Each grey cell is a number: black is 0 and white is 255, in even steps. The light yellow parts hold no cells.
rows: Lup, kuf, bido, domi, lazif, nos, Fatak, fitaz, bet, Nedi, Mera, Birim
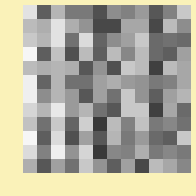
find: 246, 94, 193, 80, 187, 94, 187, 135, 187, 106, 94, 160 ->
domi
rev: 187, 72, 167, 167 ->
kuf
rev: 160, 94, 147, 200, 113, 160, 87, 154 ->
Fatak
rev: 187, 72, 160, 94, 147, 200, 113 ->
Birim
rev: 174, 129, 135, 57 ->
Mera
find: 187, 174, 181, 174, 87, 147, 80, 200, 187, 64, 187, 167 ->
lazif

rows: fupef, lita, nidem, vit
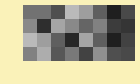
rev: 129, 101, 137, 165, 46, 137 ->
lita
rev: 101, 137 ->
lita
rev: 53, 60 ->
lita
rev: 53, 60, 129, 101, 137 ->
lita
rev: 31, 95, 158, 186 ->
fupef

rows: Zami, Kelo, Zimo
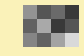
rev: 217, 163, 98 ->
Zimo
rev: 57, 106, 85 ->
Zami
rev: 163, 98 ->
Zimo
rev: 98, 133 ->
Zimo
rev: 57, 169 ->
Kelo
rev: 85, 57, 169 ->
Kelo
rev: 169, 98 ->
Kelo

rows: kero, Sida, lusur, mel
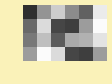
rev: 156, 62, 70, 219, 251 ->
mel
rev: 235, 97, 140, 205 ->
kero

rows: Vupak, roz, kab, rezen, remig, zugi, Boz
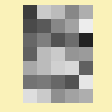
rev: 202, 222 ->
Boz
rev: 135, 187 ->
Vupak
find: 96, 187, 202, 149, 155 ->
rezen
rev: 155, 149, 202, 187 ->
rezen
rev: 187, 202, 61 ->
Vupak
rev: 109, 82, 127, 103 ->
kab

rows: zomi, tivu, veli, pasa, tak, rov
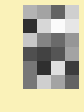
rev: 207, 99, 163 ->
zomi
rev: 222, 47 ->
tak

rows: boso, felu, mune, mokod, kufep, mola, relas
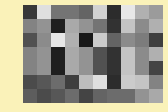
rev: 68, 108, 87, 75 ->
relas
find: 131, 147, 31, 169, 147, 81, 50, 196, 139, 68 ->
kufep
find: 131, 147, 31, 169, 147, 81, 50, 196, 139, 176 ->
mokod
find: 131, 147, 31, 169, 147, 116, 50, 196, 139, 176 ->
felu

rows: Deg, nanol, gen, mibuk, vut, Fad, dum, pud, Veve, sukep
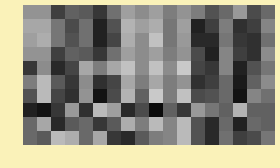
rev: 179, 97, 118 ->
pud
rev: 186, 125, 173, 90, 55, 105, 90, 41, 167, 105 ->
Veve
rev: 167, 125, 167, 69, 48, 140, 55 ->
Fad

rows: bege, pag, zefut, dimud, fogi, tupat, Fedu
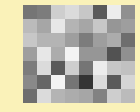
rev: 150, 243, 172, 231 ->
dimud
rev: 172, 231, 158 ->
dimud
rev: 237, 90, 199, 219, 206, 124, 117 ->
bege
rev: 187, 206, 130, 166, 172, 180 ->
Fedu
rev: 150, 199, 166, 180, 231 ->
pag
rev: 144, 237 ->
bege
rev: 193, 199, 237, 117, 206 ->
fogi

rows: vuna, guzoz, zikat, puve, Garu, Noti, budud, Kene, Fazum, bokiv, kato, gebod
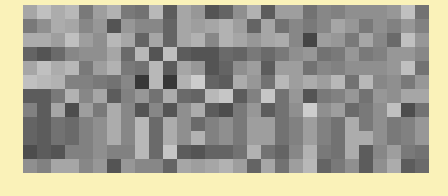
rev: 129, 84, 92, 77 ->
kato
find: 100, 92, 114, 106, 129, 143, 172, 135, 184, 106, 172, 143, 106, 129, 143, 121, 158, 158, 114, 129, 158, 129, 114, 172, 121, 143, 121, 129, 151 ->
Fazum
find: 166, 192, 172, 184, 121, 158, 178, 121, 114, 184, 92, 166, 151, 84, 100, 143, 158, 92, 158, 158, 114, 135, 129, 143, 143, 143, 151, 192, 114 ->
Garu

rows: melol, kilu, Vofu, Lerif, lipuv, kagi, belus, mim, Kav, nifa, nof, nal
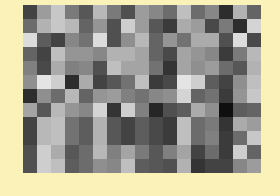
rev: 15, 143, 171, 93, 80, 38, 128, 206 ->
mim
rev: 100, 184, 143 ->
Vofu
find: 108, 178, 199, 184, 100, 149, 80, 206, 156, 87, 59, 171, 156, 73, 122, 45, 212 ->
kilu
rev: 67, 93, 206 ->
kagi
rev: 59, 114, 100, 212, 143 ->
belus

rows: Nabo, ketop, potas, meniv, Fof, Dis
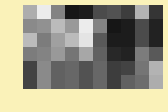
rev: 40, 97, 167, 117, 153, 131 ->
meniv
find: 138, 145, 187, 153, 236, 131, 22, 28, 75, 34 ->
ketop
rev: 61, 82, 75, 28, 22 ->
Nabo
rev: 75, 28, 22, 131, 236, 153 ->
ketop

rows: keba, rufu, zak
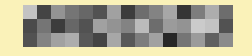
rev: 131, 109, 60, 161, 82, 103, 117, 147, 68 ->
keba
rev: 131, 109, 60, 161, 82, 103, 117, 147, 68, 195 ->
keba
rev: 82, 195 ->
rufu

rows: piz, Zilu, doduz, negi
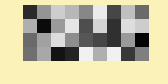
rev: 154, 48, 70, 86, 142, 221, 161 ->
doduz
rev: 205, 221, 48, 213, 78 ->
Zilu

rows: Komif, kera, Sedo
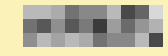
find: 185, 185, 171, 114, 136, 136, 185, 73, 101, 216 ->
Komif
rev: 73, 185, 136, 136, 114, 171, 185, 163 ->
Sedo
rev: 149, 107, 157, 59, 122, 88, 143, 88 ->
kera

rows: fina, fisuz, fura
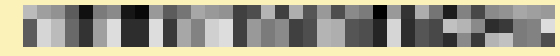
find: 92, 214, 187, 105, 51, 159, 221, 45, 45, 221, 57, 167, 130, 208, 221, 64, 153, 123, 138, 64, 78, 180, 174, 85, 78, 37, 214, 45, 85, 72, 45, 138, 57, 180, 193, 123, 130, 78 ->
fura
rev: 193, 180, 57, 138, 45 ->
fura
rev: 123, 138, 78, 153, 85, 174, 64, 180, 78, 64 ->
fina
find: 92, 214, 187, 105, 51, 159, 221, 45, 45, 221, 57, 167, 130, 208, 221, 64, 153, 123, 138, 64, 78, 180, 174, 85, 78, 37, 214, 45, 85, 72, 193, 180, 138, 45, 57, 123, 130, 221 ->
fisuz
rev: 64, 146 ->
fina

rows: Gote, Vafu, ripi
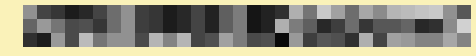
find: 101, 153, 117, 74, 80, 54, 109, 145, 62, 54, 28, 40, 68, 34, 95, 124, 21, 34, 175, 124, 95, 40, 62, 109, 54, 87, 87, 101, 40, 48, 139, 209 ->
Vafu
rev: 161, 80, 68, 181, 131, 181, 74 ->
ripi
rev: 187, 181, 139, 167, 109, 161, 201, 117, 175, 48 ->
Gote
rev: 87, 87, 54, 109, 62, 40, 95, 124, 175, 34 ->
Vafu

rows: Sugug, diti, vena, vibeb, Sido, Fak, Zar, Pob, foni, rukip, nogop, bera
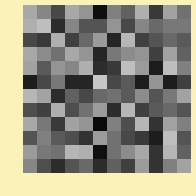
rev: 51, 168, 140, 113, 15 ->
nogop
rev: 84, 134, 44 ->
diti
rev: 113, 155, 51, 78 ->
rukip
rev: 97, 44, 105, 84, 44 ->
bera
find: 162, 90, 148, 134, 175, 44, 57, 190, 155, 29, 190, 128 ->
Sido

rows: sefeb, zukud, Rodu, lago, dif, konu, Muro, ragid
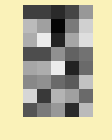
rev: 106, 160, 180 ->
Muro
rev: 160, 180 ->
Muro
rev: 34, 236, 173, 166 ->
dif
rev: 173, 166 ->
dif
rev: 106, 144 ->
konu
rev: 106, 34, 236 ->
dif

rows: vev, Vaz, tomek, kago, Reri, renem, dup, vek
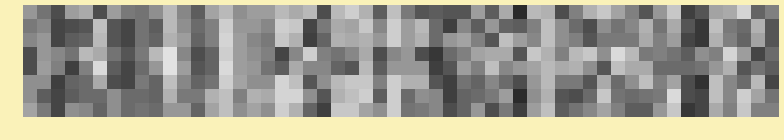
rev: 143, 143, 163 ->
renem
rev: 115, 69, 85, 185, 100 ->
tomek
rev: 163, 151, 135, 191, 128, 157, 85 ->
Reri
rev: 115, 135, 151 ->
kago

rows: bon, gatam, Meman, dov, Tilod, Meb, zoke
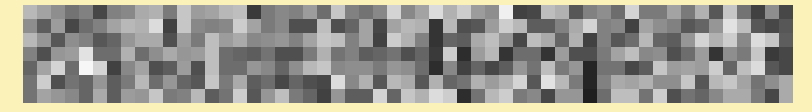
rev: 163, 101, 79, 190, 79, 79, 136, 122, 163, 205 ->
gatam
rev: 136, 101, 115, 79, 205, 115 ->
zoke
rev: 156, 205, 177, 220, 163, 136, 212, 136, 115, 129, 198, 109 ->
bon

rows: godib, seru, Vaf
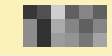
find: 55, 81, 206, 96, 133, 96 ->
godib
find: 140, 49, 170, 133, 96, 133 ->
seru
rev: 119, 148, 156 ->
Vaf

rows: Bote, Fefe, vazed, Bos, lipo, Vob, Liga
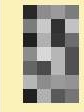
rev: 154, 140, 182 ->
Vob
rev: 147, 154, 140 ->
Vob
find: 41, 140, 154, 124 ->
Bote
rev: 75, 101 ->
lipo
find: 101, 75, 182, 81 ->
lipo
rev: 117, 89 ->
Liga

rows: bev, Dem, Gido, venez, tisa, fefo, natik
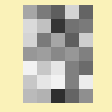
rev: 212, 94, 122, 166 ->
bev
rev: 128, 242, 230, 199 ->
fefo
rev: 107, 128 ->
tisa
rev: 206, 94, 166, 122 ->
Gido

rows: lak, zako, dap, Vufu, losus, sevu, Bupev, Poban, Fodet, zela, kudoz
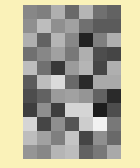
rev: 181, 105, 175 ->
lak
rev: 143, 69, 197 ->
zela
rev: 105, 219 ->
sevu
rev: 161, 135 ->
Vufu
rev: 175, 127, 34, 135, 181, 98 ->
dap

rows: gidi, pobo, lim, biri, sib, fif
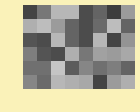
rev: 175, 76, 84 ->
biri
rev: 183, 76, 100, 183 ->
lim
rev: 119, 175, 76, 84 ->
biri
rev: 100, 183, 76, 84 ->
lim

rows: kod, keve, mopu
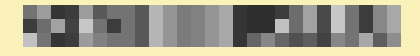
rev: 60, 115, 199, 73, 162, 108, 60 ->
kod
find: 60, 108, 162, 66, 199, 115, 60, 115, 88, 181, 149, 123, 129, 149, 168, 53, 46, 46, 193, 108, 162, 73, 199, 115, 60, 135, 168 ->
keve
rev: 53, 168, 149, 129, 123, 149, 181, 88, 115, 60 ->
keve
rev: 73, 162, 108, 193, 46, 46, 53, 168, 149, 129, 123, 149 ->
keve
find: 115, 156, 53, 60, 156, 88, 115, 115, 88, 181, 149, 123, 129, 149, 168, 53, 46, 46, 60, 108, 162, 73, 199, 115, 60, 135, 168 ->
kod
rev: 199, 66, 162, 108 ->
keve

